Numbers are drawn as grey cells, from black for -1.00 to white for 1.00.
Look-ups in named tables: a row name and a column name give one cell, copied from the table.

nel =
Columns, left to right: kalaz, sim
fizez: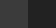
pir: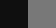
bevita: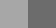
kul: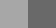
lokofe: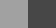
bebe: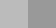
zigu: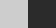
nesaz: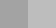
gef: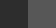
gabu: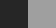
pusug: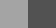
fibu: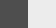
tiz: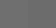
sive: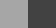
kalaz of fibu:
-0.39
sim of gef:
-0.32
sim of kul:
-0.18
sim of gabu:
0.25
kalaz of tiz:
-0.13
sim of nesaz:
0.48
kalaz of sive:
0.30

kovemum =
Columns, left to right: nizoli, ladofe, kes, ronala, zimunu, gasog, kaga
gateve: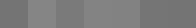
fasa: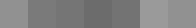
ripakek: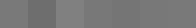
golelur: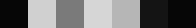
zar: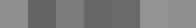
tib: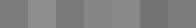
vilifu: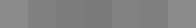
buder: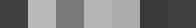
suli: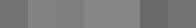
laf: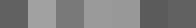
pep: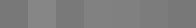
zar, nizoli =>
0.12
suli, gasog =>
-0.18
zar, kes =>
-0.03
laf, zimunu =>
0.19
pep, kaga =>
-0.06
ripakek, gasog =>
-0.06
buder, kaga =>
-0.49
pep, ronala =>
0.01
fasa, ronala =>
-0.15
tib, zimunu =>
0.07
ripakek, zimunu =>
-0.08
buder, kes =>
-0.04
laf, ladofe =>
0.26
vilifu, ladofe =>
0.01
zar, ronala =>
-0.19
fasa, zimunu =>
-0.10
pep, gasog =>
-0.03
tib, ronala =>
0.04
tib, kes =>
-0.04
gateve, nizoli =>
-0.09
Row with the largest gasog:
fasa

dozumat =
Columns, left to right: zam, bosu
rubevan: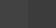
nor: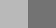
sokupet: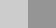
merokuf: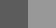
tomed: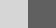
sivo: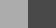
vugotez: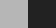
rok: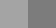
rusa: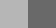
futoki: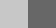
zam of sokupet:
0.60
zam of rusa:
0.43
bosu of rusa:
-0.18
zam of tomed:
0.68
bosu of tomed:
-0.25
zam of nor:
0.45
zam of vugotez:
0.43
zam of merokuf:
-0.28
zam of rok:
0.29
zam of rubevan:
-0.48
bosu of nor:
-0.10
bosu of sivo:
-0.43
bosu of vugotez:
-0.73
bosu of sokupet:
0.17
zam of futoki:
0.56
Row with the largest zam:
tomed

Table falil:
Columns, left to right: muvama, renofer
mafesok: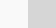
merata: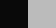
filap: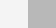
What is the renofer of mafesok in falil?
0.68
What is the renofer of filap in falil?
0.44
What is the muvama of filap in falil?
0.91
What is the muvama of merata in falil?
-0.93
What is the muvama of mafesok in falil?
0.95
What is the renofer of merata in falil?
0.47

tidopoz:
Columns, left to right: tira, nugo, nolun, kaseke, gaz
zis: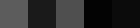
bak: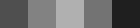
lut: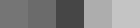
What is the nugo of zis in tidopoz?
-0.80
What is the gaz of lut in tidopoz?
0.54
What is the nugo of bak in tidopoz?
0.02
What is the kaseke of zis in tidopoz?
-0.98
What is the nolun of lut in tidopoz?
-0.45
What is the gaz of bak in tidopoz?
-0.76
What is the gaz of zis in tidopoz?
-0.91
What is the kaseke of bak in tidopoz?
-0.10
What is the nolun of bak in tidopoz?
0.38
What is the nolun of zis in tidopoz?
-0.38
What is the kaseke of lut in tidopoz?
0.36
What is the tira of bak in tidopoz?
-0.38
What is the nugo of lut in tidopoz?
-0.16

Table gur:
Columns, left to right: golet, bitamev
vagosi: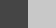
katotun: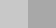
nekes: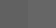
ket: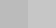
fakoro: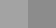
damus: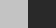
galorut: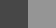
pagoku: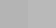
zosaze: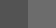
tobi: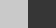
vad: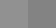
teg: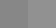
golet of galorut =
-0.44
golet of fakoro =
0.28
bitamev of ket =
0.55
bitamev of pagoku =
0.45
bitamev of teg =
0.14
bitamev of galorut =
0.17
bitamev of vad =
0.03
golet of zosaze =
-0.35
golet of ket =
0.47
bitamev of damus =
-0.68
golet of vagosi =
-0.46
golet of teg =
0.06
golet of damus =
0.53
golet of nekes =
-0.24

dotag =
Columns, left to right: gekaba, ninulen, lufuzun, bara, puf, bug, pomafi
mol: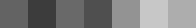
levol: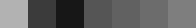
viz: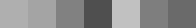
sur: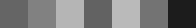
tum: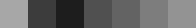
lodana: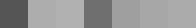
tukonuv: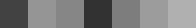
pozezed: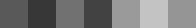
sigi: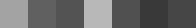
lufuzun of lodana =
0.39
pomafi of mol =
0.36
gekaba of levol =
0.40
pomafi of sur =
-0.78
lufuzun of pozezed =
-0.11
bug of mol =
0.56
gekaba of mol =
-0.22
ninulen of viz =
0.29
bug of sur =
-0.10
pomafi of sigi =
-0.45
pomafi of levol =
-0.01
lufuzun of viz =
0.01
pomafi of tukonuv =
0.38
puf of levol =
-0.24
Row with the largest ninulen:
lodana

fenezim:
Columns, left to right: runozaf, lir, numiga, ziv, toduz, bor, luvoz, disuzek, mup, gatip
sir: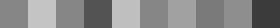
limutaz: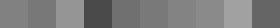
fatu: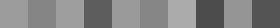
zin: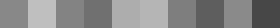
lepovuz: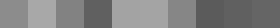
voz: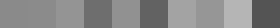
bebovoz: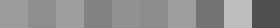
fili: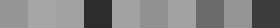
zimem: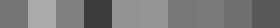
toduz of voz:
0.14
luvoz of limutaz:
0.03
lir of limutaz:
-0.06
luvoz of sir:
0.26
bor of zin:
0.42
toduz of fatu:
0.21
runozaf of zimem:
-0.08
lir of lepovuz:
0.32
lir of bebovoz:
0.11
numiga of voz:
0.16
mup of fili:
0.17
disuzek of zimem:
-0.05
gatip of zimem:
-0.31
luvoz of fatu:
0.34
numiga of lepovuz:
0.02
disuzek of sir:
-0.04
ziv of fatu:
-0.27

